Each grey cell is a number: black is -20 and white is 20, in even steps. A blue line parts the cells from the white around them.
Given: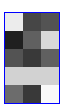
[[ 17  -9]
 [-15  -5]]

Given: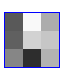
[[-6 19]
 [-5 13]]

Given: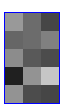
[[ 4 -3]
 [-4 -3]]

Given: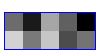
[[ -3 -16]
 [ 13  -1]]

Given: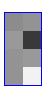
[[  2   3]
 [  4 -11]]

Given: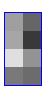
[[  5  -4]
 [  6 -11]]

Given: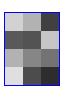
[[13  8]
 [-6 -7]]

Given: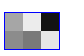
[[ 6 17]
 [ 2 -1]]
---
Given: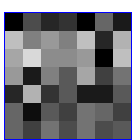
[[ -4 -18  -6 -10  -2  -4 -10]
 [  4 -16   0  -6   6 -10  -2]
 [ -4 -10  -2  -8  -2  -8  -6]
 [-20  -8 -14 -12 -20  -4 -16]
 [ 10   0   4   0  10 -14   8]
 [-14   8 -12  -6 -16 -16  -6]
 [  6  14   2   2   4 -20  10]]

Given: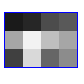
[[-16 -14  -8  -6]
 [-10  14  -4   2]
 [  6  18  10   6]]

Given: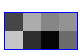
[[ 11 -13 -19  -3]
 [ -9   7   1   3]]

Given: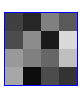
[[  6 -18  -8 -12]
 [-10 -14   0  -6]
 [  4   0  -4  10]
 [ -8   2 -16  14]]

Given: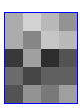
[[ -3  -9  -5  -5]
 [  7   1  11   9]
 [ -7   3  -1   5]
 [-11   5 -13  -7]
 [  7  13   9   3]]

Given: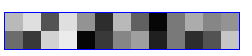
[[ -3 -11  13  17 -19 -11   1   5 -15  -1 -13  -7  11]
 [  9  15  -7  15   3 -13   9  -5 -19  -1   7   1   3]]
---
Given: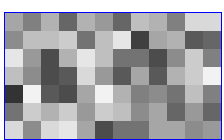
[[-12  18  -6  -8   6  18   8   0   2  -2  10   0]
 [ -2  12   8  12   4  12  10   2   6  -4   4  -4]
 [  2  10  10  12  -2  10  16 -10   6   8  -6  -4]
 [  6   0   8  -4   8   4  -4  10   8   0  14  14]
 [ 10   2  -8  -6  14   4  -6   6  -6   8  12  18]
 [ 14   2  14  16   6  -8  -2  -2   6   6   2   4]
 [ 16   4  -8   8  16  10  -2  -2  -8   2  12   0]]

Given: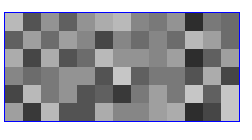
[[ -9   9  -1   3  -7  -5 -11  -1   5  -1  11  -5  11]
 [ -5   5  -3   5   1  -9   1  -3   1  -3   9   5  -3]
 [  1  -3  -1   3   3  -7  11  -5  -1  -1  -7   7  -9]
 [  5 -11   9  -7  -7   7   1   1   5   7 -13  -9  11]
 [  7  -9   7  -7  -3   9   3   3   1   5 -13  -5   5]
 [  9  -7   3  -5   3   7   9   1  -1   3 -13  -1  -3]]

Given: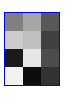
[[-16  16  -8]
 [  0   6  -6]
 [ 12  10 -10]
 [ 18 -18 -12]]

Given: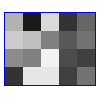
[[-12  16  16 -10  -2]
 [  2   0  18  -8 -10]
 [  8 -16  14 -12  -4]
 [ 12  10   0  -6  -2]]

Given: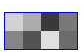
[[  1  -7  15  -3]
 [ 13   7 -11  -1]]

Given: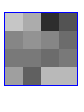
[[ -1  -1  -3  -1]
 [  1   3   1  -3]
 [  5  -5   9   9]
 [ 11   7 -13  -7]]
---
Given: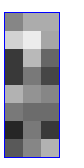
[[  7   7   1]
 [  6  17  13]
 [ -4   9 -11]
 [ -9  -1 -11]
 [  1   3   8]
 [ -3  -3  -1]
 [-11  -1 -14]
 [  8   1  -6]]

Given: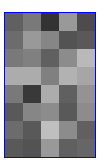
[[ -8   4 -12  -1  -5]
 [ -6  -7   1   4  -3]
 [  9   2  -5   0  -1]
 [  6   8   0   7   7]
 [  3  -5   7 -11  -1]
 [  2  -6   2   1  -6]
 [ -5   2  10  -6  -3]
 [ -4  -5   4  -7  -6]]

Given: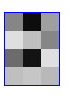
[[  5 -18   1]
 [  1  10  15]
 [ 15 -17  -3]
 [  9  11  10]]

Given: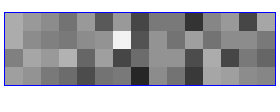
[[  6  -9   4   1 -12  -1  -1  -9   4  -6   4  -2   2   4   7]
 [ -1   2   2  -2   5  -2   3  -7  18   3   2  -1   0   2   7]
 [ -4  -1  -9   7  -8   3   3  -3  -9   5  -4   8   4   6   0]
 [  1   2   5   6 -11  -2   2 -14  -1  -2  -8  -3  -1   3   5]]

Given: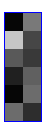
[[ -1 -19]
 [ -9  11]
 [-11  -6]
 [ -5 -15]
 [ -3 -19]
 [-13  -3]]

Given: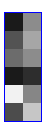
[[  2 -16]
 [  6  -7]
 [  2  -3]
 [-13 -16]
 [  1  18]
 [ 11  -8]]

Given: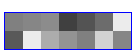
[[ 17  -3  -7 -10   2   1   0]
 [  1  13   0   3   7  17  -6]]

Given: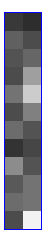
[[-13 -11]
 [ -8  -5]
 [ -4  -7]
 [  5  -8]
 [ 12  -2]
 [  0  -8]
 [ -7  -3]
 [ -9 -12]
 [ -7   2]
 [ -2  -6]
 [ -2  -3]
 [ 18  -8]]
